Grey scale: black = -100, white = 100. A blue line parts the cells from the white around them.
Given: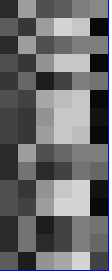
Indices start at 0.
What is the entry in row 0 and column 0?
-67
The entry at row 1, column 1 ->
-57
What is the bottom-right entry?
-48
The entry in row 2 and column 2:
-38
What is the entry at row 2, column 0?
-67
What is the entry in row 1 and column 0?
-28
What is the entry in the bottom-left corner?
-28
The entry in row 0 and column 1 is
23
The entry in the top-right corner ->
7
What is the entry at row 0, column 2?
-38
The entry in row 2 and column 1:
23

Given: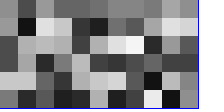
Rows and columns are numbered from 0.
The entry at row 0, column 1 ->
-40
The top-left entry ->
12
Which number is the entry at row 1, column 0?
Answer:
20
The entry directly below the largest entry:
-40
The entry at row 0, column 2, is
20
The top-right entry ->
12
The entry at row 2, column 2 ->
47
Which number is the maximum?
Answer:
92
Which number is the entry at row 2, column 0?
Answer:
-40
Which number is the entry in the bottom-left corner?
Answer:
-4
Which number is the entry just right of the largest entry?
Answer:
-67
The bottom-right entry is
12
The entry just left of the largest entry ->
76

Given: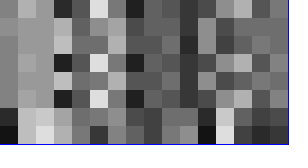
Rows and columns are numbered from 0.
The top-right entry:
-6
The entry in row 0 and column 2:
20
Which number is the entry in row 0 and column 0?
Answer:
2
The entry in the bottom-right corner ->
-57
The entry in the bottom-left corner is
-85
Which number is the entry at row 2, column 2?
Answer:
20
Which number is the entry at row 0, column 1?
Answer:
39
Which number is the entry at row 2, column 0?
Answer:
2
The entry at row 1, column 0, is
11
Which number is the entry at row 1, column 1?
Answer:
20

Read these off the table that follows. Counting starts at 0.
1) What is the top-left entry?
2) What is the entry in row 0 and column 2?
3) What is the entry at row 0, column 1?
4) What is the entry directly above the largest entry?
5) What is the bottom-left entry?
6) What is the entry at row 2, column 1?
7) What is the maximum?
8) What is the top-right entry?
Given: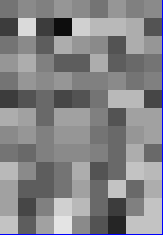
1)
-9
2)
0
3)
8
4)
63
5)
53
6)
8
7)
79
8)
8

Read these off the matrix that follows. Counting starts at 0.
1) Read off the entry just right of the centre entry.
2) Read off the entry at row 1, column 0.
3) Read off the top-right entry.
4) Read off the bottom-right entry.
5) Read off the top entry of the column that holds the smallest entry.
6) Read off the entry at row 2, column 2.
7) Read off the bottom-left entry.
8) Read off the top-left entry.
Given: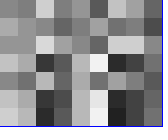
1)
90
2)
34
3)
-21
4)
-11
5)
52
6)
70
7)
62
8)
7

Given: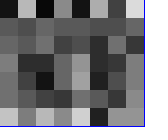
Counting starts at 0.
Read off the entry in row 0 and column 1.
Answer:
44
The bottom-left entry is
53
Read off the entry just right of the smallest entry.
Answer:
8
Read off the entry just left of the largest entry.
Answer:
-49
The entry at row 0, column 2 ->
-94
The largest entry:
72
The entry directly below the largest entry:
-20
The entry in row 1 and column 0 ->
-30
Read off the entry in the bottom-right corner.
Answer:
16

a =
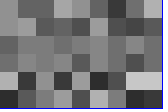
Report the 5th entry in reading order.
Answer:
14
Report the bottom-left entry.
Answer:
-65
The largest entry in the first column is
39
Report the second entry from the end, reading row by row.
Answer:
-65
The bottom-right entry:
-55
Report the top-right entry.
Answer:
39
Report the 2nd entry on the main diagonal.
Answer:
22
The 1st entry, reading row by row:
14
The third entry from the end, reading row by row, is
-3
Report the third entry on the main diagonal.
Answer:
-3
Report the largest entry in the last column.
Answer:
56

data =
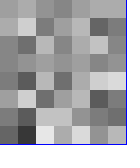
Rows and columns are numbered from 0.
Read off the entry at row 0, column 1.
35
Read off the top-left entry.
25
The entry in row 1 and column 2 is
-3
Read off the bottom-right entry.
44
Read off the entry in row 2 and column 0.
5
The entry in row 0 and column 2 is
15
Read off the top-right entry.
35
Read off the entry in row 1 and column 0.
35
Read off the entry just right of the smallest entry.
81
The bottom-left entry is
-21

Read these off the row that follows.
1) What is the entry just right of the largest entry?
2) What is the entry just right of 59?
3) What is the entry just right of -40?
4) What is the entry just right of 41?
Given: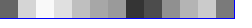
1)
76
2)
-4
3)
13
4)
59

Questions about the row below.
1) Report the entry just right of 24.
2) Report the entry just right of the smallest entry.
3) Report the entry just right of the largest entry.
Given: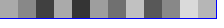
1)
-12
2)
24
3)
43
